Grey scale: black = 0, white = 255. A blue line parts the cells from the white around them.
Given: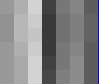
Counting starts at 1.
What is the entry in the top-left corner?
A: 153
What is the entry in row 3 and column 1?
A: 146
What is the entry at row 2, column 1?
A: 146
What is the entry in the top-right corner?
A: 93
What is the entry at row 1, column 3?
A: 211
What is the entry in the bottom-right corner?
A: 93
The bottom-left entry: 153
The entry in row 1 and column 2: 175

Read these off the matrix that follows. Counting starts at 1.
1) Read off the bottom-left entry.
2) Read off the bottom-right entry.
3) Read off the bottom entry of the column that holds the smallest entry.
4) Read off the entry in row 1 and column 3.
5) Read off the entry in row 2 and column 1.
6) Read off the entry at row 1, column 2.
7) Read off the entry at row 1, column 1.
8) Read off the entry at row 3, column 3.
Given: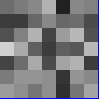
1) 156
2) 164
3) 47
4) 136
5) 60
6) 123
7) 109
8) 178

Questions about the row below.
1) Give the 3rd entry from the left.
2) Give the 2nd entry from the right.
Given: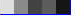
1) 66
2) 92

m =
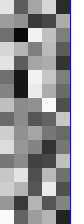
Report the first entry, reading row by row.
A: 227
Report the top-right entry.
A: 43
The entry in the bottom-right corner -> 35
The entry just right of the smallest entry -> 242
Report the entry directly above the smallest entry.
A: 145
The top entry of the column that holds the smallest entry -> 92
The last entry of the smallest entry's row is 126
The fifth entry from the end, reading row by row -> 250
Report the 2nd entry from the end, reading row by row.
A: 180
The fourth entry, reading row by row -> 214
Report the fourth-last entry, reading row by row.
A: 99
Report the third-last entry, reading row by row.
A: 157
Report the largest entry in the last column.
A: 198

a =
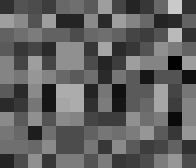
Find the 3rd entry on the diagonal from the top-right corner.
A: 83
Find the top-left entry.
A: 48
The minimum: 2
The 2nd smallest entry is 10
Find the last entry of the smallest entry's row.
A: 158
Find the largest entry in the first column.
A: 158
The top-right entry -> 48
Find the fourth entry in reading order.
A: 61
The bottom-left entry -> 36
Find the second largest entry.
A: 186
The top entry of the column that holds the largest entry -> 202
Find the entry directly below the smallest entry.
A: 83
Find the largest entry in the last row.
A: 150
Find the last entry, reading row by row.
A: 76
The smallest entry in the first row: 36
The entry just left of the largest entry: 104
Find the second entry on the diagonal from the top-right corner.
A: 42
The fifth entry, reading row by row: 104
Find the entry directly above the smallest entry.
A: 124
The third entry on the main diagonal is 124
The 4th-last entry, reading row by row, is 76

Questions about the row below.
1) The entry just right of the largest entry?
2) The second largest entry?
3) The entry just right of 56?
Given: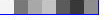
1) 120
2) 195
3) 142

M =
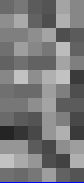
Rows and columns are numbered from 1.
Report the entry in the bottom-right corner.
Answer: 84
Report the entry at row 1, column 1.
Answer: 106
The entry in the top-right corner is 135
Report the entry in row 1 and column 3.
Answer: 91
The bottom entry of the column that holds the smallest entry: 112
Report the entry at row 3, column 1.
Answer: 127
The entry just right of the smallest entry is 52
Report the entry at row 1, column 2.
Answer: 119
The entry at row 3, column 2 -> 127
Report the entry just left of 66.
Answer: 78
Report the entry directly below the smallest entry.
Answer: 150
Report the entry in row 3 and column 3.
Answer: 142

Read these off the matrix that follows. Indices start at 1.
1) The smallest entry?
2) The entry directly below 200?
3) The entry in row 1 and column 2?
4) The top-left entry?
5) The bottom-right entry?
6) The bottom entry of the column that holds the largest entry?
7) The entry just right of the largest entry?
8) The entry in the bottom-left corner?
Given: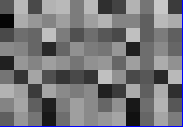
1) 5
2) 185
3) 185
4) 87
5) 124
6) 165
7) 59
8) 95

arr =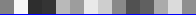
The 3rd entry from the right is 171
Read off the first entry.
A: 130
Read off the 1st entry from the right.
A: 143

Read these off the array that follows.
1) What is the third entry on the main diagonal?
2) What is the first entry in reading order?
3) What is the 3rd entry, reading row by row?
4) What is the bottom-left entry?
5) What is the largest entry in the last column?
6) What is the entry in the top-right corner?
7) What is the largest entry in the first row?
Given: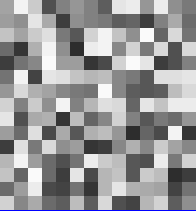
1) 203
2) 163
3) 203
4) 210
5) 236
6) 121
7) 243

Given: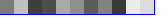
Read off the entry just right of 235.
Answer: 219
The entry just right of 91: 130
